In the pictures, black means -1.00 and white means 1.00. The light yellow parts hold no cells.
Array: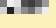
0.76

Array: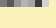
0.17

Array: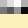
0.96

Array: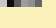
-0.31

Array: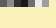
-0.61

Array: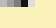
-0.02

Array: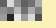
0.11

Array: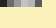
0.20

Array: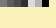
-0.40

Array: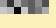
0.34
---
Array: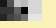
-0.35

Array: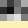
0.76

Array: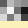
0.59

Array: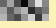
-0.41

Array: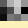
-0.16

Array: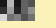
0.01

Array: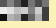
0.26

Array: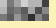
0.18

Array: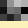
-0.40

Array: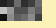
-0.26
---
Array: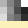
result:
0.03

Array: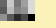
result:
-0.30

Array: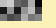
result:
-0.43

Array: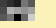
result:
-0.08

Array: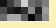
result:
0.32

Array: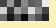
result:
-0.82

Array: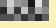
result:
-0.37

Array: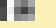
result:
0.97
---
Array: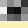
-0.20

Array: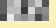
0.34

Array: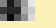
-0.33

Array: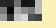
0.66

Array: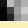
-0.72

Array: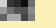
0.31

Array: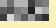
0.20

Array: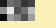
0.00
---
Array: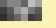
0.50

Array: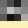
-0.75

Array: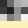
0.34

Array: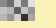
-0.04

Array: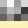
0.24

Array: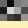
-0.05

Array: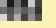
0.57

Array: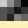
-0.34

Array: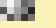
-0.20

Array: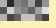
-0.47
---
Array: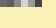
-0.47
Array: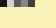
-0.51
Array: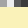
-0.54
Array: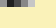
0.55
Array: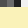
0.89
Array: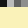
0.11
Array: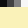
0.94
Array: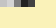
-0.49
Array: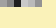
0.15
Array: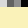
-0.95
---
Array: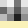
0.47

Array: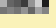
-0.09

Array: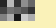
0.01

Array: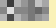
0.42

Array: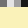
-0.11

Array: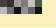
0.44

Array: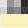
0.64

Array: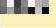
-0.18

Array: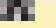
-0.29

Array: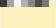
-0.53
